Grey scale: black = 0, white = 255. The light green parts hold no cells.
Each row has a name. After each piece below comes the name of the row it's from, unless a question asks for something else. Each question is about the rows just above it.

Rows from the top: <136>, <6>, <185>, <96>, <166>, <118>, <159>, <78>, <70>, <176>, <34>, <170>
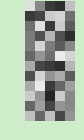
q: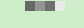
<118>
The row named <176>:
[203 148  36 203 136]
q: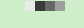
<70>
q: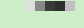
<136>
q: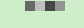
<170>

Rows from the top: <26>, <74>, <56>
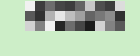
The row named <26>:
[241  61 109  70  61 100 199  79  61 220]
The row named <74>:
[ 89  49 178 231 190 160 100 120 140  49]
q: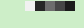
<56>
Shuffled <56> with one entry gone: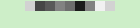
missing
[38]

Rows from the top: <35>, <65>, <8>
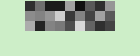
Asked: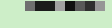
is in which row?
<35>
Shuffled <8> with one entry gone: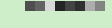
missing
[121]
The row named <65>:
[140 131 150 206  56 131  67 161  89]
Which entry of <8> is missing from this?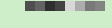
[36]

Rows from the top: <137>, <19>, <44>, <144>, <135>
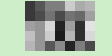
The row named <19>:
[ 57  75 115  75 115 105 160]
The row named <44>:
[160 150 216  36 160  47 227]
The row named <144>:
[192 150 204  27 181  47 216]
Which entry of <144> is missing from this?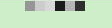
[192]

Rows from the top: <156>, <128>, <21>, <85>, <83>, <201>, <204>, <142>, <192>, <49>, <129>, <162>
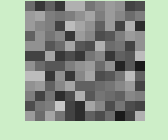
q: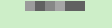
<192>
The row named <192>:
[145 155  97 135 165  97  97 108 117 135 155  67]
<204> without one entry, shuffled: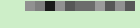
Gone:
[36]

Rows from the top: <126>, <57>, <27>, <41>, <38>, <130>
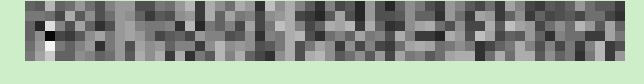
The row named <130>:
[120 163 201  99  99 142 130  99 111 152  90 172 142 172  59 172  49 120
  90 182 130 172  99  71  49 142 172  80 172 182 142  90 111 142  90 152
  71 163 120 130  90 111 163 172 172  49 111 172 111 172 172  90 142  99
 120  49 120 182  59 152]
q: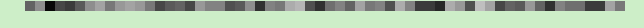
<41>

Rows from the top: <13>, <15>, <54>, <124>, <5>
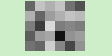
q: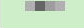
<15>
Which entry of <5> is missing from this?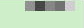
[102]
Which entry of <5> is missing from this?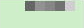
[71]
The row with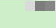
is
<54>
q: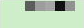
<124>
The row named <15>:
[176 102 157 176 195 186]
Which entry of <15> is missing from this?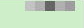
[186]

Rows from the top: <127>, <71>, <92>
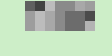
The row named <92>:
[157 188 168 138 108 108 179]
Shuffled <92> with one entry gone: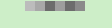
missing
[179]

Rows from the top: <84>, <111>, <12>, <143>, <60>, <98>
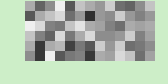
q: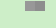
<111>
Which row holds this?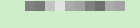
<12>
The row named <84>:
[171  99 141 239  88 195 171 152 205 111  99 141 195]
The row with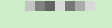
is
<143>
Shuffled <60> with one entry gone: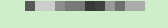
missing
[183]
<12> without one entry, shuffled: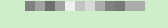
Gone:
[227]

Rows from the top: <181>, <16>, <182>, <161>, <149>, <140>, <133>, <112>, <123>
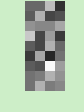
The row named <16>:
[ 92 177  70  81]
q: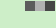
<16>
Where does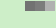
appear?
<112>

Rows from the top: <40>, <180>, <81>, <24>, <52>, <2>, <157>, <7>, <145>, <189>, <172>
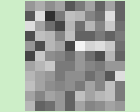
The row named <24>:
[ 78 191 182 133 191  99  99 122  99 122]
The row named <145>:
[191 163 142 133 142 122 163 133 191 122]
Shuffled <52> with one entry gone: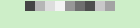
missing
[211]
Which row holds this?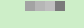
<189>
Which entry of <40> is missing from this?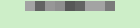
[173]
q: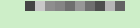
<2>
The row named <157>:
[163 182 200 122 122 151 133 122 151 151]

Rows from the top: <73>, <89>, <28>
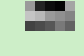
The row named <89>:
[196 184 154 144 132]
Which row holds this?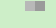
<89>
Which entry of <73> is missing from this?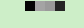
[13]
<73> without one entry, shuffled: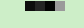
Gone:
[164]

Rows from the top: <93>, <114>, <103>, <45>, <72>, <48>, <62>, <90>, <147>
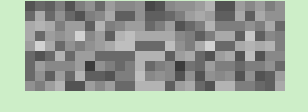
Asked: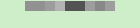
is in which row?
<93>
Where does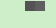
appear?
<90>
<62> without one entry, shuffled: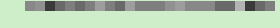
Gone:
[115]

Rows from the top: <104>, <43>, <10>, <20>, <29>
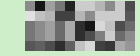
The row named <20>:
[118 139 160 107 170  46  77 127 204 107 139]
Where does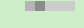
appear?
<43>
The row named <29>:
[ 87  96  77  46  96 193 216  65  55 170 151]
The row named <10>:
[118 139 160 107 170  46  22 216 193  77 107]

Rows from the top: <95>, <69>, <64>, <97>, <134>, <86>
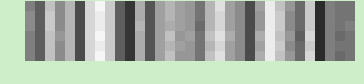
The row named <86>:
[127  94 193 139 181  75 214 246 202  94  53 172  85 160 193 151 151 116
 193 224 160 139  75 172 236 193 151 106 214  43 127 106 116]
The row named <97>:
[127  94 193 151 181  75 214 246 202  94  53 172  85 160 193 151 160 116
 193 224 172 139  75 172 236 193 151  94 214  43 127 106 116]

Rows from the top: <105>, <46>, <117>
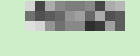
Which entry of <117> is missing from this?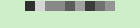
[223]
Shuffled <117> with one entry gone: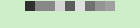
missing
[59]
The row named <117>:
[223 213 148 113 136 136  47  59 160  92]

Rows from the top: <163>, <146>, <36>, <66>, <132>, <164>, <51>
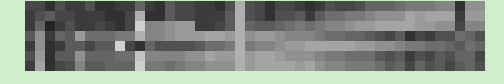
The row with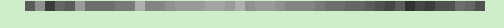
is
<66>
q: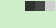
<36>
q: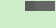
<51>

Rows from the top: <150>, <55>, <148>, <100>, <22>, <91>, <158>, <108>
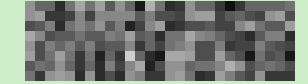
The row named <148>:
[ 78  90 126  44 114 135 114 146  90 126  34  67 135 158  44  55  78  78
  90  67  67 135 158 114  90  90 158]
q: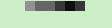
<150>

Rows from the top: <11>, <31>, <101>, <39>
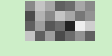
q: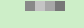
<31>
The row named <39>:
[196  96 158  75 108 147  96]
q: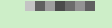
<39>
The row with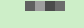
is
<39>
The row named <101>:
[ 96 158  87 108  34 238 206]

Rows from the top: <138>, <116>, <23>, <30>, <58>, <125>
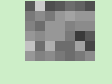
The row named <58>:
[194 109 175 109 109 163  69]
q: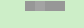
<116>
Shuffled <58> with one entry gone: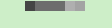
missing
[194]
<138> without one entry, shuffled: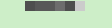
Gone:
[98]
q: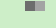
<58>

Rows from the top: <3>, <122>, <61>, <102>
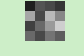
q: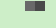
<102>
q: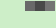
<102>
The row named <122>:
[166  73 185 135]
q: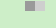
<61>
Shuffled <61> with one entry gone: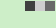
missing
[154]

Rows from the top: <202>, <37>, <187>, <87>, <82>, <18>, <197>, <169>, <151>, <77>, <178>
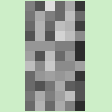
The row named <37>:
[118 170 127 106 190 106]
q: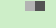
<87>
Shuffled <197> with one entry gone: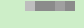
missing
[201]
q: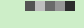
<18>
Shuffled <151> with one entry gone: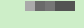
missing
[94]
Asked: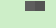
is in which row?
<151>
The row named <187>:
[106 179 106 190 179  63]

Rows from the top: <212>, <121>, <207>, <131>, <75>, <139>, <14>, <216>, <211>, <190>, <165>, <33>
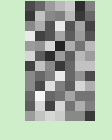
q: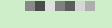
<211>
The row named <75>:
[156 147 214  35 174 116 185]
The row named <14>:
[ 66 194 137  57 104 194 194]
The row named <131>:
[234  66  84 165  93 156  84]
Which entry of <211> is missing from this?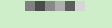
[223]

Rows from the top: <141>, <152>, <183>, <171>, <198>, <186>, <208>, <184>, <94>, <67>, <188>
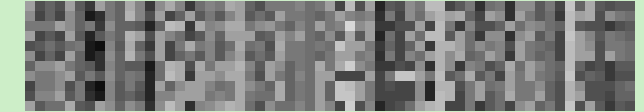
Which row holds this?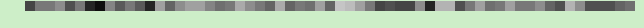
<94>
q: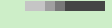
<67>
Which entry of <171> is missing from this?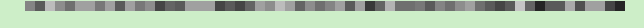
[48]
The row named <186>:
[141  69 100  69 160 100  26  48 141 100 179 120  80 160  69 100 120  90
 132  90 132 160  90 111  90 160 120 120 111 100 120 160 160 120 132  48
 120  69 132 111 160 179 141 170 100 111 160 132  57 160 120 100 111  69
 188 160 160  80 160 120 111]
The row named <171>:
[160  69  90  69 160  90  37  90 120 100 179 160  80 160 132 111  69  90
 141 100 160 160 160  90 100 160 132 160 111 100 141  90 170  90 160  37
 111  69 160 111 188 188  90 160 111  57 141 141  48 141 160  90 120  69
 197 160 132  90 120 111 100]
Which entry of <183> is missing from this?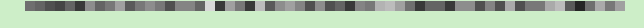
[151]
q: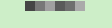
<67>

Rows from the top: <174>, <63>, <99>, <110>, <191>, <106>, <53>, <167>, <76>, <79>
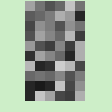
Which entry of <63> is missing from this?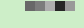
[92]
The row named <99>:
[ 71 144 124  82 144 115]
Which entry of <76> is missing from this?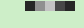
[26]
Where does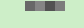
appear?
<167>

